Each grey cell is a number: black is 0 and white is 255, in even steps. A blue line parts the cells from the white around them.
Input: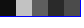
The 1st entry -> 14
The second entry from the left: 194
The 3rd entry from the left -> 94

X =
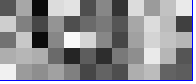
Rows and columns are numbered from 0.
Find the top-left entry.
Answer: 85
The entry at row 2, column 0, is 114
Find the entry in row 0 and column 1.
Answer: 167
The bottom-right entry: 93
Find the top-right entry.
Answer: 234
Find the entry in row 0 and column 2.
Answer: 11
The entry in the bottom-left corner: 241
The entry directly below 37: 128
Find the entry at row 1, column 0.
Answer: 206
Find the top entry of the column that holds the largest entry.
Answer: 227
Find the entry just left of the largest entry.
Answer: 135
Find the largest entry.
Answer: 249
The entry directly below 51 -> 85

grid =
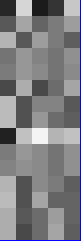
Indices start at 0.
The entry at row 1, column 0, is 88
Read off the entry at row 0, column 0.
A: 39
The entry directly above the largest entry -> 151
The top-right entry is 199
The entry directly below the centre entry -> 244
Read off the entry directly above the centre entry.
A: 131
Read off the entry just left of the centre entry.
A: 81
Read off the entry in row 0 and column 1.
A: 214
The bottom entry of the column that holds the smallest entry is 108
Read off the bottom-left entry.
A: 173
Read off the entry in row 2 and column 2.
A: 157
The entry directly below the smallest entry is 100
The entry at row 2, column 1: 88
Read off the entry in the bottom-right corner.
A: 94
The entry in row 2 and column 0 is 180
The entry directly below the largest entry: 138
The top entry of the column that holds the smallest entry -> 27
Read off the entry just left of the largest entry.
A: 193

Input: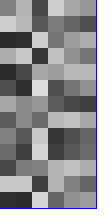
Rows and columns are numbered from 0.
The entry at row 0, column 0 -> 130
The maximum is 221
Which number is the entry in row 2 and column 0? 42
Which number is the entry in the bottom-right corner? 158
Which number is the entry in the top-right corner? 150
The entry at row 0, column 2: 71
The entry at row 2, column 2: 207
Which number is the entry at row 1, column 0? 207
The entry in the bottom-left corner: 48
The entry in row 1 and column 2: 87
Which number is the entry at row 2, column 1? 48
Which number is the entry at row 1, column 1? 185
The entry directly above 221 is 166
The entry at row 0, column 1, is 179

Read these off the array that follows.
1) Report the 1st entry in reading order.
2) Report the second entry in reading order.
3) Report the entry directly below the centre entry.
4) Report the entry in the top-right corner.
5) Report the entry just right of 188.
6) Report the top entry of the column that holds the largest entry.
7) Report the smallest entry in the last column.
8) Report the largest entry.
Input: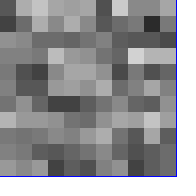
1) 87
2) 173
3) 93
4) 166
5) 153
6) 137
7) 74
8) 210

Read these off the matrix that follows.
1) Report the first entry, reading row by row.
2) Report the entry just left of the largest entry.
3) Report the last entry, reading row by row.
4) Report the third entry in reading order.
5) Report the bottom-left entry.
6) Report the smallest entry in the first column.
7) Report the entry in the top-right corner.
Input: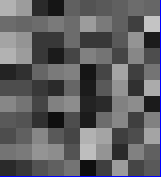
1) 178
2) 63
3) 89
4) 42
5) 42
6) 35
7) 102
